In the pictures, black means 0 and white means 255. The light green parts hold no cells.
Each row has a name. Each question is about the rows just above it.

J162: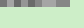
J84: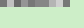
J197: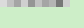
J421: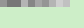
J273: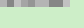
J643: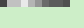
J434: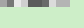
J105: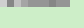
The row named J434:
[165 119 233 207  91  91 106 219 180 180]
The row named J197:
[219 193 165 207 149 193 165 180 119 207]

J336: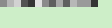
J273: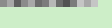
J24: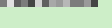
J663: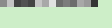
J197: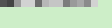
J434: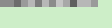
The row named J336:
[139 183 210  82  52 225 139  95 168  95 183 154 154  52]
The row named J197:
[ 82  68 154 210 210 108 183 197 197 124 154 168 139 210]
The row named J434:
[139 139 108 154 183 124 183 139 197 168  95 183 183 154]
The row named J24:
[124 225  95 124  68 210  95 168 154 183 124 124 154  68]

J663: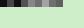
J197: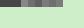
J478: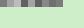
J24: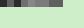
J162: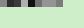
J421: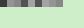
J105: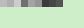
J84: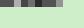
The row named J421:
[ 58 148 135  83 163  83 163 148 135]
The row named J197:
[ 70  70  70 135 111  96 123 111 123]
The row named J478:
[123 163 188  96 163  96 135 111 123]
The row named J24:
[ 44  96  44 111 135 123 123  96  96]

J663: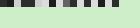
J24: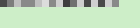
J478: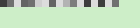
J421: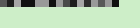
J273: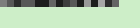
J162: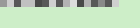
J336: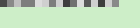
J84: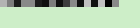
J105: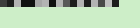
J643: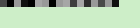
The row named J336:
[ 73 137 192 125 125 220 207 125 207  61 112 220  88 207  61 207 137]
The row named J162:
[153 207  88 192 192  73  88 207  88 179 220  73 179  88 137  88 207]
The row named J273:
[125  88  45  88  88  29  29 100  29  61  88  29 153  29 166  45 100]
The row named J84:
[179 125  29 137 137  29  16 125  16  61 137  16 192  16 192   0 137]

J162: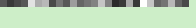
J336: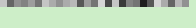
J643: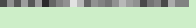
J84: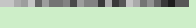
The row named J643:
[ 73 145  87 157  87 157  42 101 130 145 226 184 101 145 130 116 145 184
 157 145  73 116 130  73 171 130 130]
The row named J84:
[197 197 171 157 197 101 157 116 116 130  73 157 130 130  57 171  57  87
 197 171 116 145 101  57  29  87  87]

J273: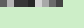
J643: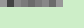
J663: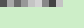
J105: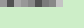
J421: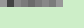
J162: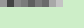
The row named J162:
[152  67 136 123  95 123 107 168 196]
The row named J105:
[152  82 168 152 136  82 123 136 196]
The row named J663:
[ 82 168 107 152 196 211 136  67 196]

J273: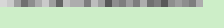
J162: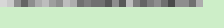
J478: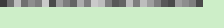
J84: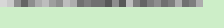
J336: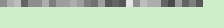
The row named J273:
[215 202 158 112 142 173 202 158 100 189 173 173 126 189 158  88 142 126
 158 126 173 112 126  88 142 158 142 126 173]
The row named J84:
[215 202 142 100 142 173 189 158 142 189 173 112 126 112 112  88 142  88
 189 126 100 126 142 112 126 173 112 126 173]

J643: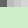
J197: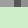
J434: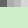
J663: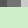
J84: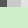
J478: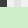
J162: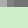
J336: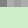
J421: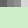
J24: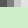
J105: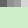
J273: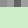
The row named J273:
[144 159 100 159]
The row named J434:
[100 173 188 214]
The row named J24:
[ 87 129 202 227]

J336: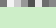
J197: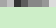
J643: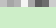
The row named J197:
[166 193  52  93 135 135 151 220]
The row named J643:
[193 166 179 244 166  93 109 205]
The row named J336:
[121 244 205 151  81 232 109 135]

